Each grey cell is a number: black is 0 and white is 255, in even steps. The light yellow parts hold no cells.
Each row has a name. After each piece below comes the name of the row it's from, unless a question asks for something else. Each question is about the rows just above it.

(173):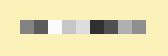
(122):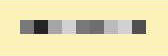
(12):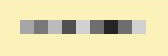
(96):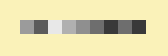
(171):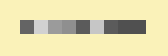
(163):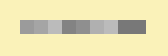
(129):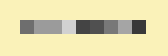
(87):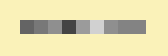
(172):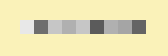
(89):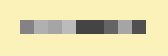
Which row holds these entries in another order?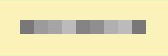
(163)
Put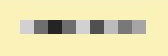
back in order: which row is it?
(12)
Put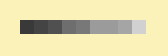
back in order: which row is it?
(129)

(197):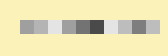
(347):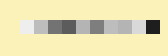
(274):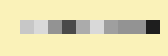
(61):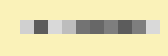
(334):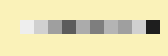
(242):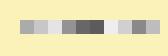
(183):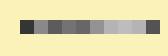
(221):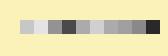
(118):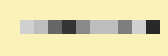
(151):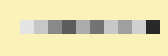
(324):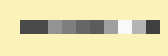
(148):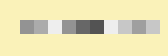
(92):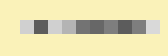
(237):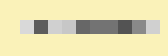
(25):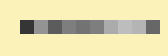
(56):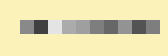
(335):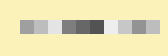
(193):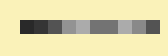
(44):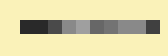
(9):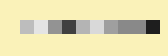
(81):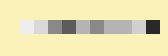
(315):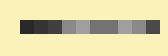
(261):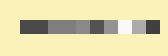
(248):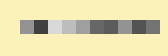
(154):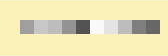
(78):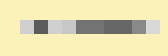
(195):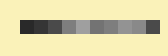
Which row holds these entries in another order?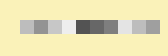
(335)
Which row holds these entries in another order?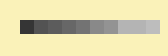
(183)

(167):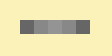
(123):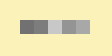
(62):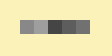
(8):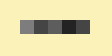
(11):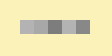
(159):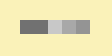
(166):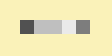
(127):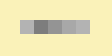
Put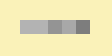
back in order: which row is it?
(127)
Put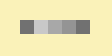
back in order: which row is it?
(159)
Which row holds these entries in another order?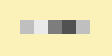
(166)
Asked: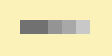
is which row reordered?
(159)
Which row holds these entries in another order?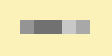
(159)
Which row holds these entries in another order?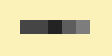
(8)

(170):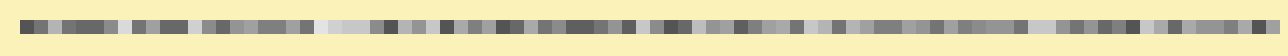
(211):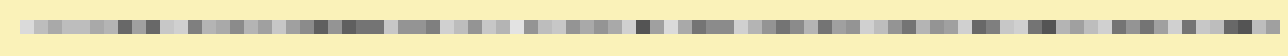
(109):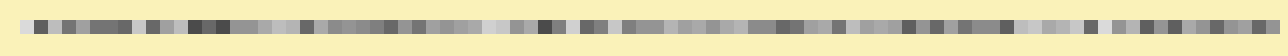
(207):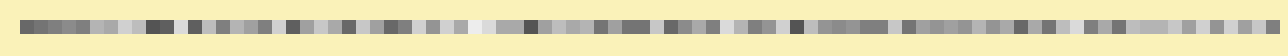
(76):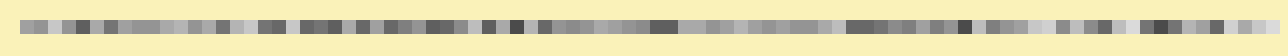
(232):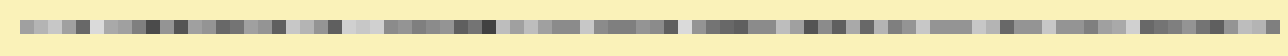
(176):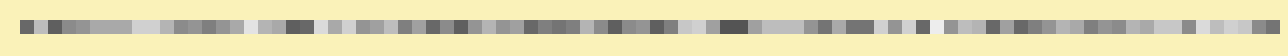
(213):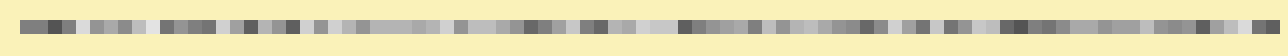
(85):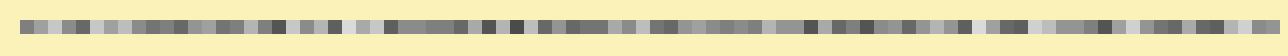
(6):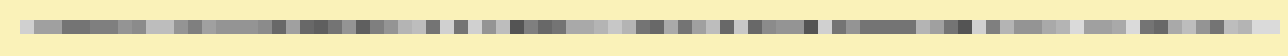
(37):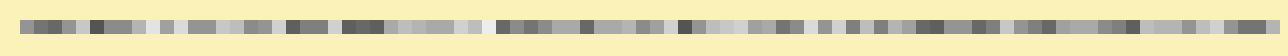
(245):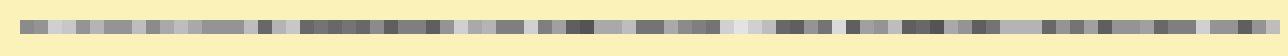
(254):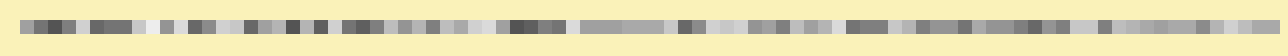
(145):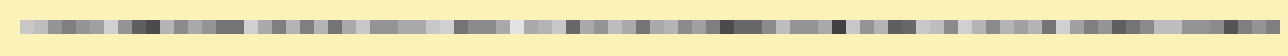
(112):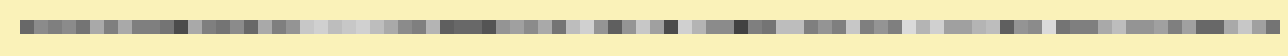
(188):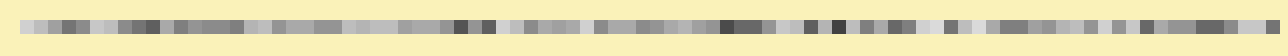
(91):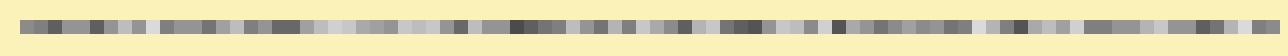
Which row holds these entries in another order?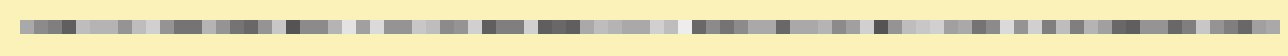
(37)
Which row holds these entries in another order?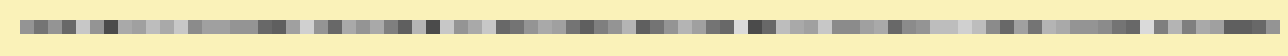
(76)
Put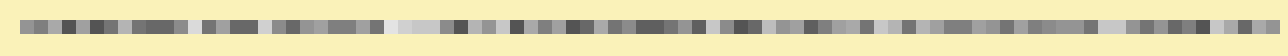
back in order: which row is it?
(170)
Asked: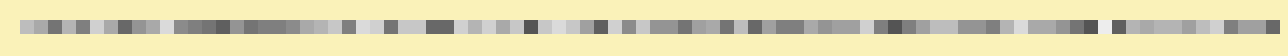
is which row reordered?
(254)
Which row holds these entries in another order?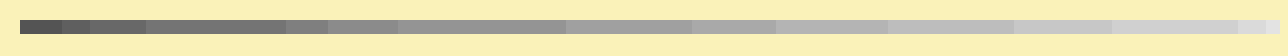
(211)

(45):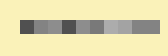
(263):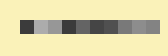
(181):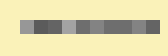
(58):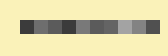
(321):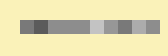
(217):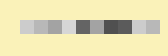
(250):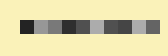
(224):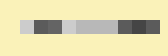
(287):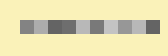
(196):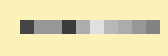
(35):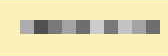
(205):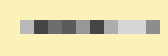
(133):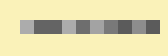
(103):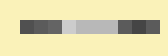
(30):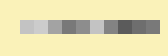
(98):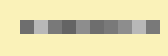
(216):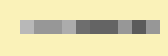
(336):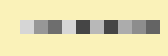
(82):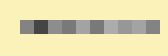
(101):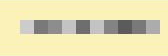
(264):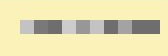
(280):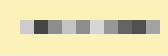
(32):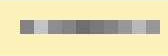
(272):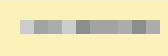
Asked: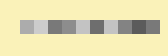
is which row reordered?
(101)
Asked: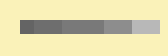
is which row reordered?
(98)
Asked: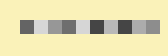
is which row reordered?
(336)

